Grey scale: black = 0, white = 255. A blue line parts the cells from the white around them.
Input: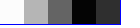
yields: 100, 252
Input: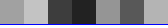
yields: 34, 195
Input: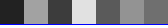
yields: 225, 225
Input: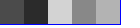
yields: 211, 211
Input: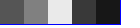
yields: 234, 234
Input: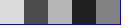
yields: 183, 219
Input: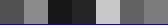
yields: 37, 200
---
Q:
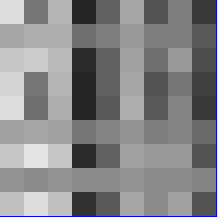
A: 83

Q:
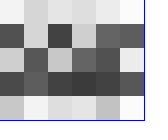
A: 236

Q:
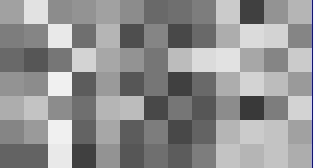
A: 211

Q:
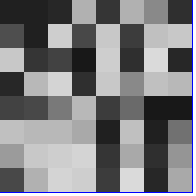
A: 113

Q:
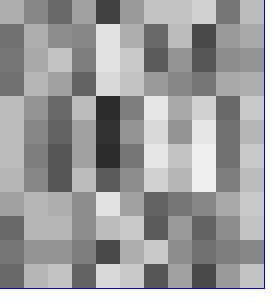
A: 195

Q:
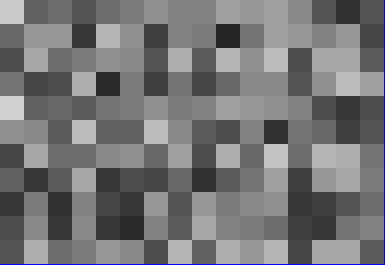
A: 109
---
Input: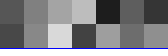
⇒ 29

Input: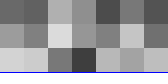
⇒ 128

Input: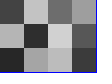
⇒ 46

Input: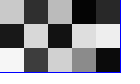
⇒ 18

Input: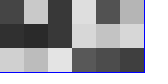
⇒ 215

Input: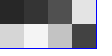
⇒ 52
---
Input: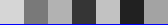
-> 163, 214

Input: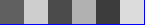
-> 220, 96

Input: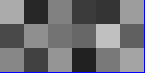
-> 157, 135

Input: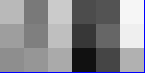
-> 246, 142

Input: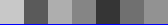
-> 146, 200

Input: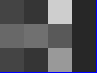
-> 39, 68

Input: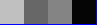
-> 5, 192

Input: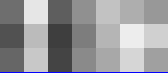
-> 152, 102

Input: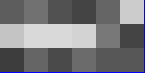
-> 204, 61
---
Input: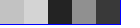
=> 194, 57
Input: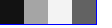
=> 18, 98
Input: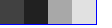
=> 65, 225
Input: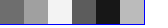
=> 110, 187
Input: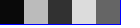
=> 9, 101
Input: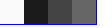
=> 249, 102
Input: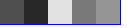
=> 79, 148
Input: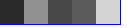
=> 42, 213
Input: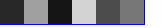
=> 40, 118
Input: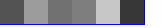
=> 83, 55
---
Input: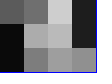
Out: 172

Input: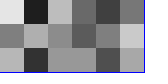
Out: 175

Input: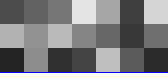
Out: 146

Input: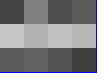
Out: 177

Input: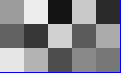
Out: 55

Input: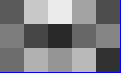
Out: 70
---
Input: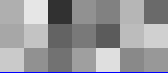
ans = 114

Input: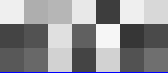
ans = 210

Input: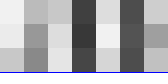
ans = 229

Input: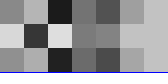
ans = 33

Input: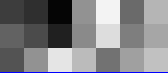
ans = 229

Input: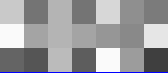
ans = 187
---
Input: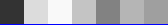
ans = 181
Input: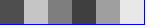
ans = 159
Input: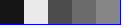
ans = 107
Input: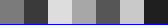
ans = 201
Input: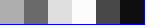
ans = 72
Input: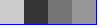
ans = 117
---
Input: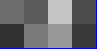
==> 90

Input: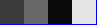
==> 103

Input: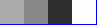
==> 136

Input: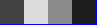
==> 219

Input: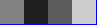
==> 30

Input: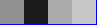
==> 26
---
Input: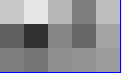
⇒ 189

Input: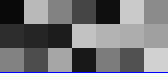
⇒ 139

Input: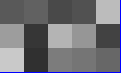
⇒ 188

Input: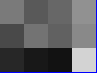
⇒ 145

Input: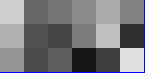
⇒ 130

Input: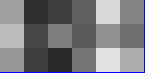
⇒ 133
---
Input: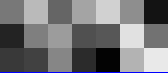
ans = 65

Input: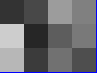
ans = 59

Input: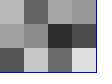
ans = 200

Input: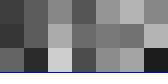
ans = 42

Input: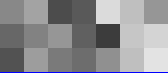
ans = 157

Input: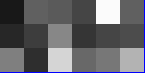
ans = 46

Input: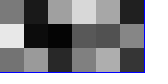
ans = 154

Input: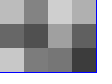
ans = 124

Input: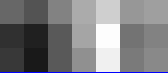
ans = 25
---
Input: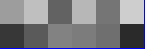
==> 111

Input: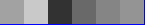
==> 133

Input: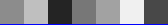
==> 240

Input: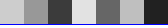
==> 191

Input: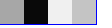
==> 240

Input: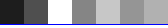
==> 149

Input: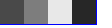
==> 232

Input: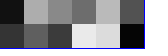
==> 220
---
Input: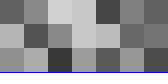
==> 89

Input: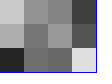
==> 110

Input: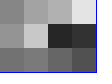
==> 122

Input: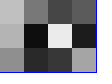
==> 41

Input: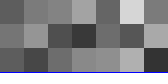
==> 143

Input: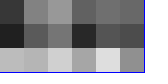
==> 166

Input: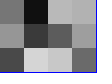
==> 213
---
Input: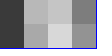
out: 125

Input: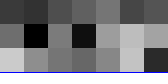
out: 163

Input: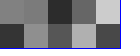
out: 204

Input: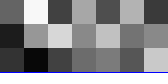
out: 137

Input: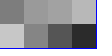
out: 184

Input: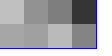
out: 53

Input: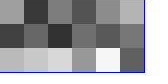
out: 119

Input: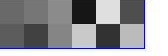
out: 78
